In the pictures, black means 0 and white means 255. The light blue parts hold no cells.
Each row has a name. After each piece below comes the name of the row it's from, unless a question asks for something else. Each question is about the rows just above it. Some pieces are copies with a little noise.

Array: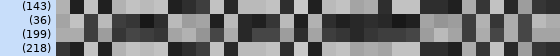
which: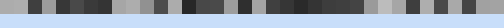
(199)
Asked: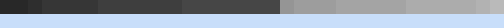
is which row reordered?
(199)
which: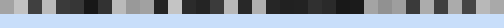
(36)

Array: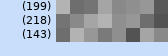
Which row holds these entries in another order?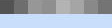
(218)
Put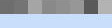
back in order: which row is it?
(199)
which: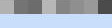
(199)
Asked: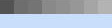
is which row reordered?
(218)

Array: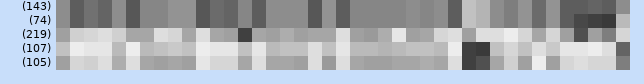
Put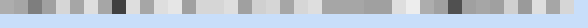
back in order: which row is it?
(105)
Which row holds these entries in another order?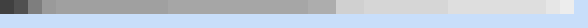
(105)
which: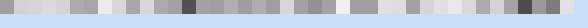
(219)
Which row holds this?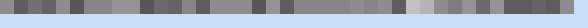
(143)

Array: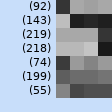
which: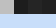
(143)
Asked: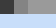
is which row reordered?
(74)
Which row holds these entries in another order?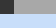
(219)
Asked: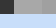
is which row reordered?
(92)

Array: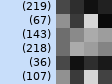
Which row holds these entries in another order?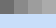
(143)
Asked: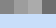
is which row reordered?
(218)
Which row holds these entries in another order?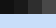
(36)
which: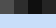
(219)
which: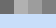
(218)
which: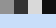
(67)

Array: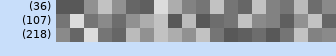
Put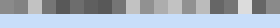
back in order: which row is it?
(218)
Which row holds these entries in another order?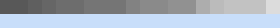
(107)
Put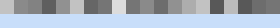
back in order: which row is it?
(107)
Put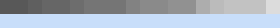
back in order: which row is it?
(218)
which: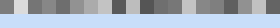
(107)

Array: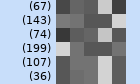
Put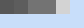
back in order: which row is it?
(107)
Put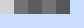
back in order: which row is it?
(107)
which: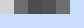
(199)
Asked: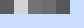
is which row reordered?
(36)
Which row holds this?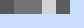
(107)
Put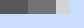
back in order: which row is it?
(199)

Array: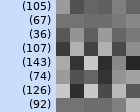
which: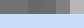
(92)
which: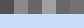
(36)

